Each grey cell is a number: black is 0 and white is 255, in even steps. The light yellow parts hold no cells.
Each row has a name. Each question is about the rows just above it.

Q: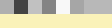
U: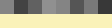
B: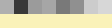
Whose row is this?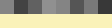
U
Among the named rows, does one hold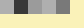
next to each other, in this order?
no
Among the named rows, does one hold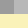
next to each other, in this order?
no

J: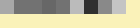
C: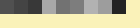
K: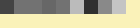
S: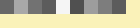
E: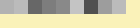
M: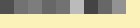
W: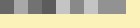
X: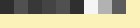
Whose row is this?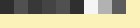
X
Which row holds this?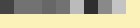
K
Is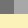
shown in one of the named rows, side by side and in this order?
no
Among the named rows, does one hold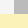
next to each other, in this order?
no
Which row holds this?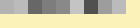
E
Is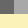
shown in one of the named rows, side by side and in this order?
yes

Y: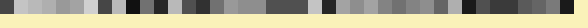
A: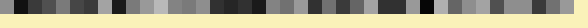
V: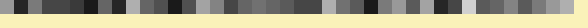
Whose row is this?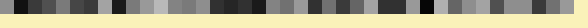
A
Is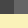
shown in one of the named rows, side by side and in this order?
yes

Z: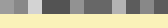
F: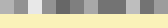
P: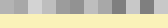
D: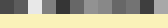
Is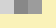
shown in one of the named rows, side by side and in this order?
no
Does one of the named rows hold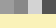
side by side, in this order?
yes
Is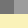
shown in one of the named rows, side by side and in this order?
yes

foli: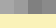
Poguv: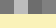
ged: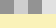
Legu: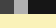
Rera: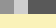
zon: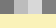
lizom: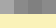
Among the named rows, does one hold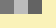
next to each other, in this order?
no
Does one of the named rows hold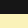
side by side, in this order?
yes

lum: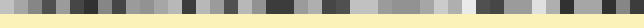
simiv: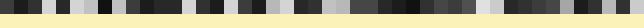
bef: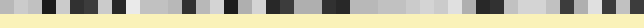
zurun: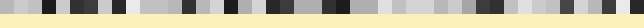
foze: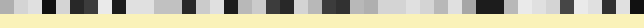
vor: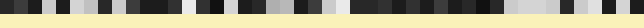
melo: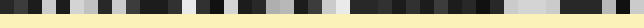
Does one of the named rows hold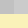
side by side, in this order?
yes
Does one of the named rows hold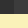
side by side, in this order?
yes

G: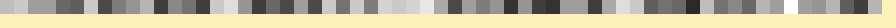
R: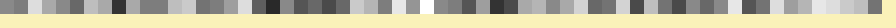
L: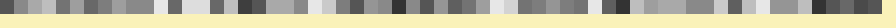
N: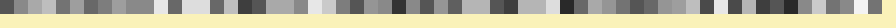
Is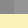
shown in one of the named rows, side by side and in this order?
no
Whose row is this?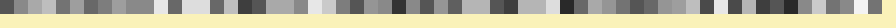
N
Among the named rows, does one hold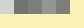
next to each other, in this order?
yes
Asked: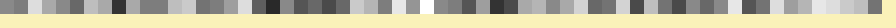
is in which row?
R

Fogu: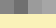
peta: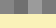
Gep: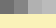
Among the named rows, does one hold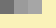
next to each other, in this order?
yes
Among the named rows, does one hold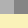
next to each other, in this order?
no
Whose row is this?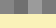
peta
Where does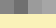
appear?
Fogu
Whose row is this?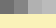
Gep

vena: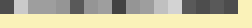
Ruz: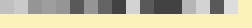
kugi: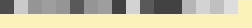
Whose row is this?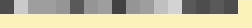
vena
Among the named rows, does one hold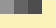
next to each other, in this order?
no
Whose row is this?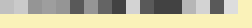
Ruz

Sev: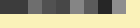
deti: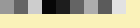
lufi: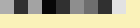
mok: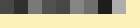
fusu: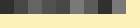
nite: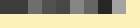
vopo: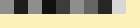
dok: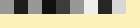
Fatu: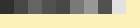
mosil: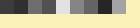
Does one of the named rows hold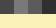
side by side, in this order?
yes
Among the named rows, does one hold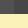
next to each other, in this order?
yes
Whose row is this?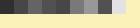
Fatu
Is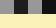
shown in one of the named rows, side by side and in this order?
yes

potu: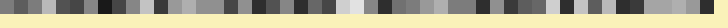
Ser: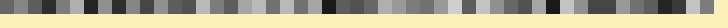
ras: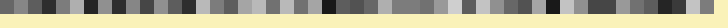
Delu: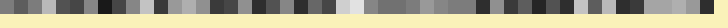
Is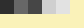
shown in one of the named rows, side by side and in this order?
yes
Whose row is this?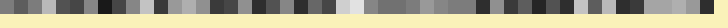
Delu
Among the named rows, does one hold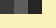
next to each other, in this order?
yes
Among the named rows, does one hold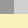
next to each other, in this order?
yes
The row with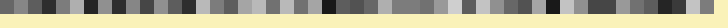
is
ras
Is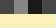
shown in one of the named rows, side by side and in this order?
yes

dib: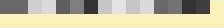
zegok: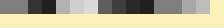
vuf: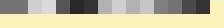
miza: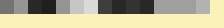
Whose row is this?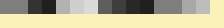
zegok
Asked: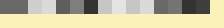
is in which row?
dib

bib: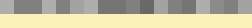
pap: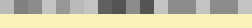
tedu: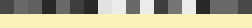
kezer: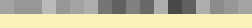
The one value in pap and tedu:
[96]
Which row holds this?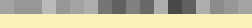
kezer
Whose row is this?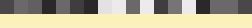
tedu
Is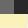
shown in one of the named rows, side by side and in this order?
no
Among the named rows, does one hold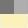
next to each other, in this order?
yes

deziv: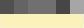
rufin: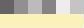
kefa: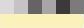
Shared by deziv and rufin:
[100]
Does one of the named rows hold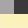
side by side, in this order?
yes
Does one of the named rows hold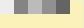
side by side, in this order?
no
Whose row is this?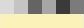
kefa
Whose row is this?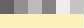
rufin
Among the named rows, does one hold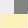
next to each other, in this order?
no
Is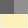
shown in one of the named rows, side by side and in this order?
yes

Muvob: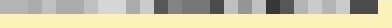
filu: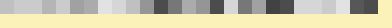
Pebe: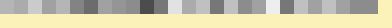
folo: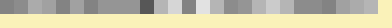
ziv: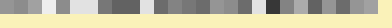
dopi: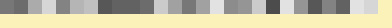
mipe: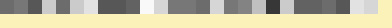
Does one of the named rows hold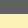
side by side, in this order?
yes
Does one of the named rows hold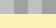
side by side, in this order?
yes

